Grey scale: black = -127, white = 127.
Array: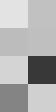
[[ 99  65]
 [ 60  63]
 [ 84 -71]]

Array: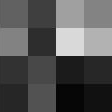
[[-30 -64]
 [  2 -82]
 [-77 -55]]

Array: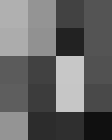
[[ 48  20]
 [ 44  17]
 [-36 -62]]

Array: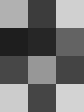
[[ 49 -67]
 [-97 -89]
 [-56  23]]

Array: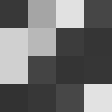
[[-71  37]
 [ 80  56]
 [ 80 -59]]

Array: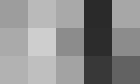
[[29 58]
 [42 78]
 [50 63]]

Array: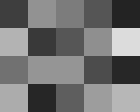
[[-65  18]
 [ 51 -70]
 [-14  21]]

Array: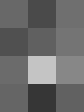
[[-23 -53]
 [-47 -31]
 [-20  68]]
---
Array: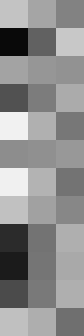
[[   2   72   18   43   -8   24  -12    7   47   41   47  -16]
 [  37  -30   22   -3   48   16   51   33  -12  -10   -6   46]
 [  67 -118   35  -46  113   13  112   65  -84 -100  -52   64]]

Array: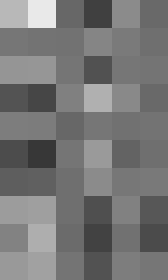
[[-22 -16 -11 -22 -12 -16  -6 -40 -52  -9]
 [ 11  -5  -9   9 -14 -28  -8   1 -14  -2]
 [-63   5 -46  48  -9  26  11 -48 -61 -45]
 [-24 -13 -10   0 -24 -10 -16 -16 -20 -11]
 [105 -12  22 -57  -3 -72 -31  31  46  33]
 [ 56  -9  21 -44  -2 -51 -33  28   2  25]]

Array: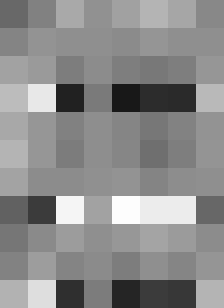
[[   8   15   22   57   19   20   15  -24   12   21   52]
 [  38   15   -1  -85    2   -1   13  108   27    5  -72]
 [  52   21   -7  -83   -8  -16    4  108   36   15  -68]
 [  33   11   -1 -103    5    6   19  125   23   -2  -90]
 [  17   15   12   -5   14   14   16   34   15   11   -3]
 [  41   15   -2  -94    1   -3   12  117   28    4  -80]
 [   1   19   26  104   22   22   12  -68   10   29   94]
 [ -23    4   34   60   40   52   35  -30   -9    2   50]]

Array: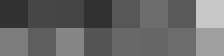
[[ 71  31]
 [-37 -19]
 [-18 -25]
 [-40 -23]
 [-78 -42]
 [-59   6]
 [-56 -33]
 [-77  -3]]

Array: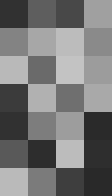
[[ 32  10  28  41 -85 -81 -86]
 [-55  60  67 -16  29  60 -65]
 [-33  39 -21  49  -2 -82  -4]
 [-78   3  57 -68 -78 -38  58]]

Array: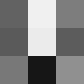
[[  -2  -35   16]
 [ 112  107 -105]
 [ -29  -37   -7]]

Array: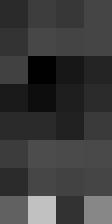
[[ -58  -58  -91  -84  -69  -54  -58    7]
 [ -72  -59 -104  -97  -94  -53  -61  -77]
 [ -66  -56 -126 -114  -85  -51  -57   65]
 [ -85  -76  -62 -101  -85  -67  -84  -30]]
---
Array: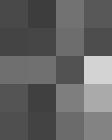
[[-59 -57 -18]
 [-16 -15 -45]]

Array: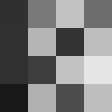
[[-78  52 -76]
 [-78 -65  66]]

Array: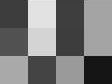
[[-45  84 -66]
 [ 41 -59  26]]

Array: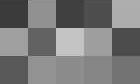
[[ 31 -29  67]
 [-38  18  12]]

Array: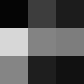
[[  87    3   -2]
 [   5  -97 -110]]

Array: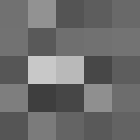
[[-13 -38 -16]
 [-41  72  57]]
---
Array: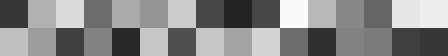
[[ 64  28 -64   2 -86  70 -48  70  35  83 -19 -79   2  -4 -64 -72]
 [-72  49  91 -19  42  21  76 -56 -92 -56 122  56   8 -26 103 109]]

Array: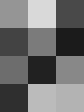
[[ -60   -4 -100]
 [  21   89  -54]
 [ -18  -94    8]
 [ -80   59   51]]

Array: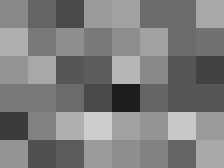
[[  8 -27 -54  26  33 -20 -20  40]
 [ 20  40 -41 -35  55   8 -41 -62]
 [ 20 -48 -35  26  14   2 -27  40]
 [ -6  -6 -20 -54 -98 -27 -41 -41]
 [ 47  -6  14  -6  14  33 -20 -14]
 [-68   2  47  77  33  20  71  26]]

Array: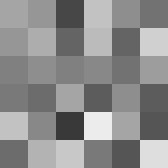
[[ 66   8 -70 108  37 -42]
 [ 37  22 -56  66  14 -13]
 [ 22  45 -27  59 -27  80]
 [  0  14   0   8 -13  29]
 [ -6 -19  37 -35  14 -35]
 [-19  51  72  -6 -42  94]]

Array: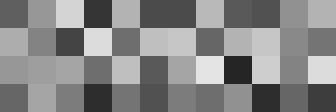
[[ 45   3 -59  92 -17  63  70 -25  51  70   9 -11]
 [-25  37  -3 -82 -11 -46  -3 -17  17 -82 -25 -66]
 [ 23  30  37 -17  63 -38  37 100 -90  78   3  92]
 [-32  23  84 -74  51 -52 -52  57 -38 -46  17  51]]

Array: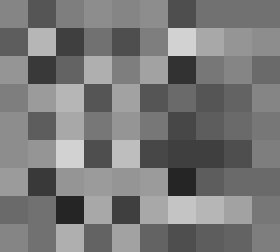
[[-21 -14 -90  40 -64  40  68  54  34  -8]
 [-34  54 -64 -14 -49  -1  82  40  21  13]
 [ 21 -70 -28  47  -1  34 -77  -8   5 -21]
 [  5 -42  -1  13   5  13 -49 -14 -14 -14]
 [ 27 -70  21  27  21  27 -90 -34 -21 -21]
 [ 13 -34  40  -8  21  -8 -56 -34 -21  -8]
 [  5 -14  47 -28  34 -28 -49 -34 -28  -1]
 [ -1  27  54 -42  34 -42 -21 -42 -28   5]
 [ 13  21  82 -49  62 -56 -64 -64 -49  -1]]

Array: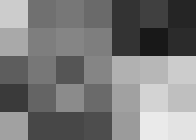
[[  33  -56  -56  -50   27  106   99]
 [ -34   -8  -42    5   49   55   76]
 [  76  -15   -8  -21  -76  -63  -90]
 [  41   -1    5   -1  -76 -103  -84]
 [ -69  -27   11  -21   33   83   63]]

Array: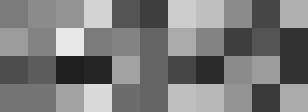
[[-50 -35 -96 -90  34 -27 -57 -84  11  27 -77]
 [ -5  11  19  83 -43 -65  77  63  11 -57  48]
 [-11 -11  34  90 -19 -27  63  56  19 -71  42]
 [ 27   3 103  -5   3 -27  42   3 -65 -43 -77]]
